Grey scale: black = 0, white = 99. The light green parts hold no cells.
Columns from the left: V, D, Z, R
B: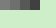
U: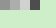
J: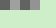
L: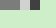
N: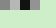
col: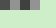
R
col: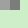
D
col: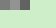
V
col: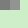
V
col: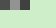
R
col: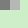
D

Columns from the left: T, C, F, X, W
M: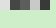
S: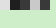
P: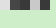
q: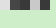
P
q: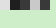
S
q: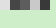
M
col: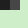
C

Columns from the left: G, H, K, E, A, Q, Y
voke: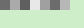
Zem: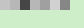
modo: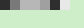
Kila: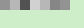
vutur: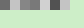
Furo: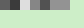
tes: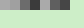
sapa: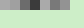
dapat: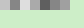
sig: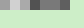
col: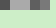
A
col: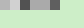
A
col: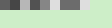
K
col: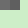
G

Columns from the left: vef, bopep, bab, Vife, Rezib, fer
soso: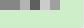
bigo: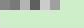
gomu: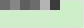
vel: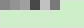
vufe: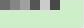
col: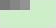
bopep
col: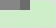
vef
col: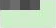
Vife
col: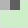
bab
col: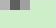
bab

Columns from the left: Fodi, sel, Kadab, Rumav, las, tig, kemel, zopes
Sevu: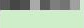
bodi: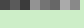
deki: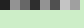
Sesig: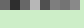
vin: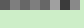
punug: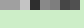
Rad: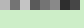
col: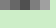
tig
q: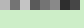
Rad
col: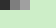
sel
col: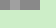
zopes
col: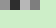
Rumav
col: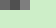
tig

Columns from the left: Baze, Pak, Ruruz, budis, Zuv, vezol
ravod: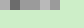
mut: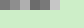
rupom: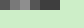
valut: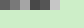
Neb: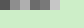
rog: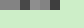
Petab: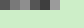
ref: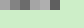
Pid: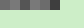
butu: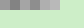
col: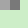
budis
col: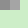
Ruruz
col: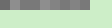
Pak
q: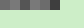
Pid
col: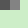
Baze
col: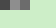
Ruruz
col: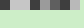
vezol

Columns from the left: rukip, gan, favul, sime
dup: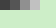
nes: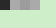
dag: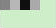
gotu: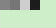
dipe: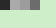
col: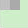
sime
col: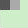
gan
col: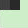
rukip
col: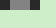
rukip
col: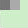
gan

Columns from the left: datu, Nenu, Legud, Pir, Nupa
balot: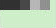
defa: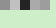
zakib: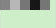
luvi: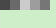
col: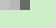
Nenu
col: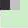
Nenu
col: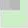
Nenu
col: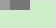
Nupa
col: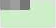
Nupa
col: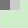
Legud

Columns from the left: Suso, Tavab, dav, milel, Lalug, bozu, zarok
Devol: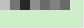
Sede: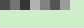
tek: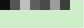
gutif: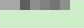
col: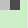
Suso
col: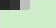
dav
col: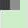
zarok
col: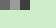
zarok
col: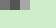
Tavab

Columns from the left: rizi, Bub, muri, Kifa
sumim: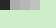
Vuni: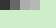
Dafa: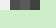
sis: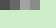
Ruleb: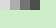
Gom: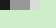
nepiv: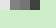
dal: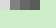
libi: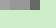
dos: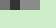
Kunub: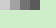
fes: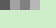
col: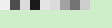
rizi
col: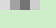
rizi

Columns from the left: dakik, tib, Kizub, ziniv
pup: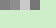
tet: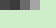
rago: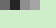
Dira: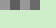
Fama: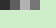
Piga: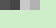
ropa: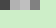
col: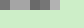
ziniv
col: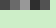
dakik
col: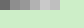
Kizub
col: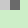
Kizub
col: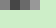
dakik
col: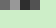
dakik

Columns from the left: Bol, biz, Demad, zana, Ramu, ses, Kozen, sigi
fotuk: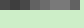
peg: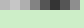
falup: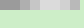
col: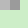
Bol
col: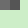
Ramu
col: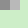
sigi

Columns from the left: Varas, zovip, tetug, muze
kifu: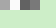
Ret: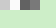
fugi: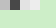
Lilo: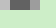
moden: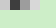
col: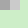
Varas
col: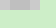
Varas
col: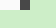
zovip
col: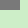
muze
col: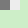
muze

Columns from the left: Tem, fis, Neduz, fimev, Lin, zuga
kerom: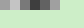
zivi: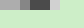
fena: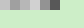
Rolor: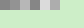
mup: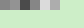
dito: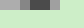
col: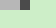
Neduz
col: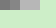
Neduz
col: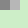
Neduz
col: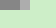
Tem
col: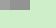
fis

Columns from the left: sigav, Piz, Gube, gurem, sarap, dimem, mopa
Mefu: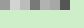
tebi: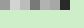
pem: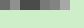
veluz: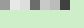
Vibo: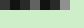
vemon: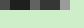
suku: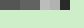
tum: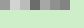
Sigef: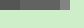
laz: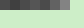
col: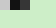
sarap
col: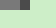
gurem
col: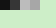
sarap
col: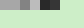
dimem
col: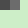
gurem
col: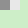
Piz

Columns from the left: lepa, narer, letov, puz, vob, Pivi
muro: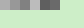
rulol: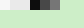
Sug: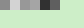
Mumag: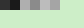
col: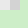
narer
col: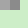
puz
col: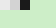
narer
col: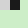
narer
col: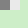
letov
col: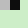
puz

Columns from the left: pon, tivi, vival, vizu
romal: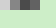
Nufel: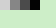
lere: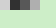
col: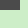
vival
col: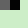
vizu
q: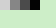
Nufel
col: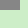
tivi

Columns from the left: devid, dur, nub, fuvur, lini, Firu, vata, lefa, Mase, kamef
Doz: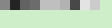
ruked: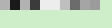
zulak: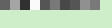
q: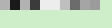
ruked
